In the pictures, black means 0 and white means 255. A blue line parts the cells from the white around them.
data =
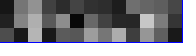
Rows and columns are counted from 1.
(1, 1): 22
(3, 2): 25
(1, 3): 146
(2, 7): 104
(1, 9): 29
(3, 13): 25
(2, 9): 39
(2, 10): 38
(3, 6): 87
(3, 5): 91
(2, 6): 8
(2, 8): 66

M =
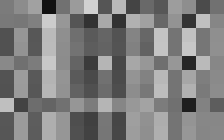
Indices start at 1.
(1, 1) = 123
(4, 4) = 187
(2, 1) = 121
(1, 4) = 17
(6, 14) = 166
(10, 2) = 155
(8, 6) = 150
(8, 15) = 130
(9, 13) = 116
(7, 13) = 116
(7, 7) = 80
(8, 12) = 124
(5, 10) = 167
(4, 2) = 147
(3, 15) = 118
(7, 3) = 87
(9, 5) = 150
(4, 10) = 129
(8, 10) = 152
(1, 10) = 68
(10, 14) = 151
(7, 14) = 177
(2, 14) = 52
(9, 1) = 87
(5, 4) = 200
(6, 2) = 156
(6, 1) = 83
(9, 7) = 64
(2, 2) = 119
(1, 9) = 185
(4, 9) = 84
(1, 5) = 113
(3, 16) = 143
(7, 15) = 122
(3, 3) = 87
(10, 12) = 175
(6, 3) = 89

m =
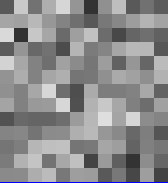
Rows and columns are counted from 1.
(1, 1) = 89
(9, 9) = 164
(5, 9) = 97
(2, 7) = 88
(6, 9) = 170
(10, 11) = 126
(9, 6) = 155
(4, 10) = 184
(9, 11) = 140
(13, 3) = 173
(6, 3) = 130
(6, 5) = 175
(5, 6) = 139
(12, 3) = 196
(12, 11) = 141
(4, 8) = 133
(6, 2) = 173
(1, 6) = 149
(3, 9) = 72
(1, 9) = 190
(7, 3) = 167
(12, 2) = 178
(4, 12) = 87
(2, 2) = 161
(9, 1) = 82
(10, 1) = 132
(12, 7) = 67
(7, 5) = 110
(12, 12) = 102
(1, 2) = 201
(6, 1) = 147
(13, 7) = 156
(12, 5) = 167
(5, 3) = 130
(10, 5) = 140
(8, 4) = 155

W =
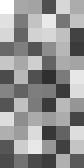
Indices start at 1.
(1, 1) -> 255
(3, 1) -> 215
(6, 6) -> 231
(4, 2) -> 127
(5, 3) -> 207
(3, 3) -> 210
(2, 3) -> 195
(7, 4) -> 123
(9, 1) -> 221
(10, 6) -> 221
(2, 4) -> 233
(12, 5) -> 176
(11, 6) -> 196
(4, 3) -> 84
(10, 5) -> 99
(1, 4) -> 78
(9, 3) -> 171
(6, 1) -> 75
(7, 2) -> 99
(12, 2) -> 114
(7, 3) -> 126
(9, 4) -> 156

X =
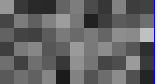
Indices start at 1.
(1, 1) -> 151
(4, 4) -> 86
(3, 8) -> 101
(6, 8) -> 109
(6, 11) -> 36
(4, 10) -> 86
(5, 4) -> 92
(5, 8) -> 69
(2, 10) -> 85
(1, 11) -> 65
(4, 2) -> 122
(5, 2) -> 65
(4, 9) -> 109
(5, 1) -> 111
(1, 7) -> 75
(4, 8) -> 140
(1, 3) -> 41
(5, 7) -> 117
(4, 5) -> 97
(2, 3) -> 96
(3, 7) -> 122
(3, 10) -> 138

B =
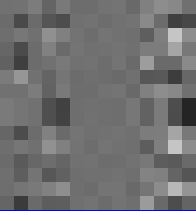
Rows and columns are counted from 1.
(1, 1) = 113
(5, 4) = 113
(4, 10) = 112
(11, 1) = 110
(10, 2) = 76
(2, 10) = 115
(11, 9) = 113
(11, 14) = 141
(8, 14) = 36
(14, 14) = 148
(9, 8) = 111
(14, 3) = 121
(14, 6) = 111
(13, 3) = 116
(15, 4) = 93
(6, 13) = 61
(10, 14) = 120
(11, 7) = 109
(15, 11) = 155
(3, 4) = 144
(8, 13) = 77
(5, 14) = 138
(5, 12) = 106
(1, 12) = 141
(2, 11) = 137
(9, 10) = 119
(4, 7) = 112
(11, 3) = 112
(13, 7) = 112
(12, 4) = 109
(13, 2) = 94
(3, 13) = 197
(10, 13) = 165
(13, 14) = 85
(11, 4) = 145
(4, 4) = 129
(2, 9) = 113

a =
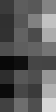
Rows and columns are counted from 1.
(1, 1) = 59
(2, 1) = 48
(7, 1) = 10
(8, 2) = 110
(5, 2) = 15
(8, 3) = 79
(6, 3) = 79
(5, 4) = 68
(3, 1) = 49
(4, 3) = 99
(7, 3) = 58
